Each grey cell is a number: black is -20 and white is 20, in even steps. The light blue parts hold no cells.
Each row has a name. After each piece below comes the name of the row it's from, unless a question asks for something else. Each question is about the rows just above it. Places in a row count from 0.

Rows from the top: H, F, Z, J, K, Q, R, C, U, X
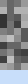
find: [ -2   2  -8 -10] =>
C
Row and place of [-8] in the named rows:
C, 2
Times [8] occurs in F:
3
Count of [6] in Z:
1
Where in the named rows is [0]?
K, 0

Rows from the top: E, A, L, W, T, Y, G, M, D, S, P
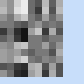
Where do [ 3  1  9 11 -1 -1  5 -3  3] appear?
G
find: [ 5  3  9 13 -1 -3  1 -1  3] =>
D
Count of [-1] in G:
2
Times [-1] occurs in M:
3
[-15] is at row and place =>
P, 3

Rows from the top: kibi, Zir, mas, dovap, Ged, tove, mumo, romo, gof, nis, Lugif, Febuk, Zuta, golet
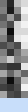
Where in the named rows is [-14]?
kibi, 1
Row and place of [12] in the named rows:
gof, 1
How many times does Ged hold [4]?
1
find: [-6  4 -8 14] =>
mas
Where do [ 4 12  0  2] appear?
gof
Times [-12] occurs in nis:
2

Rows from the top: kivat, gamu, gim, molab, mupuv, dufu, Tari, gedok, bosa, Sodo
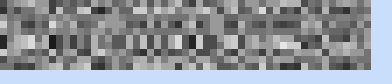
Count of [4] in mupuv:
15
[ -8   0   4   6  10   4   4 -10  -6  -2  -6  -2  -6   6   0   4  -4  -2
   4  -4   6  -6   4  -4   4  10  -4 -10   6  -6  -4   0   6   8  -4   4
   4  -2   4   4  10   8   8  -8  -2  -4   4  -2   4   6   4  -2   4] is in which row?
kivat
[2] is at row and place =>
Sodo, 51

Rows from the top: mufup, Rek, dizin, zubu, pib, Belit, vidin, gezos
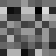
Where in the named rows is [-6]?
mufup, 5
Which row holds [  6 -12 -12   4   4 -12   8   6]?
dizin
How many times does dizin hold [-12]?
3
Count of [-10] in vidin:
2
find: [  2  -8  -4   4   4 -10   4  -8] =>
pib
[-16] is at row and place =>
Rek, 2
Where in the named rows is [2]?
pib, 0

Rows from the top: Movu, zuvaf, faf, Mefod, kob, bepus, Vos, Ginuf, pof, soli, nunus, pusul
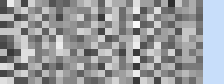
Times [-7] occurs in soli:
4
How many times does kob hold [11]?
8
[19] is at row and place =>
Mefod, 19
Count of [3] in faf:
5
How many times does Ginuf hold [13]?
4

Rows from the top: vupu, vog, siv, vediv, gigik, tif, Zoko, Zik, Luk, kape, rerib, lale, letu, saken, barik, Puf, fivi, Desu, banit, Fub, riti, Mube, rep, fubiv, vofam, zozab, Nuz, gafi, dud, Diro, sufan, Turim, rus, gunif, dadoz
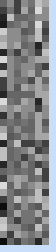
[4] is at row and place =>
zozab, 3
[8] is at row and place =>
Diro, 6
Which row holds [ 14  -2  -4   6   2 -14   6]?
barik
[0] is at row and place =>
Mube, 3
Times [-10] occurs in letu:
1
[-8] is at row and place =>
lale, 4
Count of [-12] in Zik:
0

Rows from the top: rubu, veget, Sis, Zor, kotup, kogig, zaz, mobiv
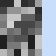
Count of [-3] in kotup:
1
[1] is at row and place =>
Sis, 0
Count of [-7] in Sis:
0
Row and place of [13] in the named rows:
Zor, 1
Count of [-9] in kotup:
1
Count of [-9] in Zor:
3
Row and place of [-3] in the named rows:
kotup, 1

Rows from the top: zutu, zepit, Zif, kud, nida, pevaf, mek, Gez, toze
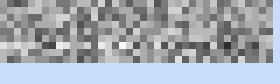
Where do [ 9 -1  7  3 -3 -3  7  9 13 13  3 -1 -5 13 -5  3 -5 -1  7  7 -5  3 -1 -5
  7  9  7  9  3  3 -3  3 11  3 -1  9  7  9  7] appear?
Zif
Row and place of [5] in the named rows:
zutu, 0
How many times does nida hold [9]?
7
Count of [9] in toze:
3
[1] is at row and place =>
zepit, 16
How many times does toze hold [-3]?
5

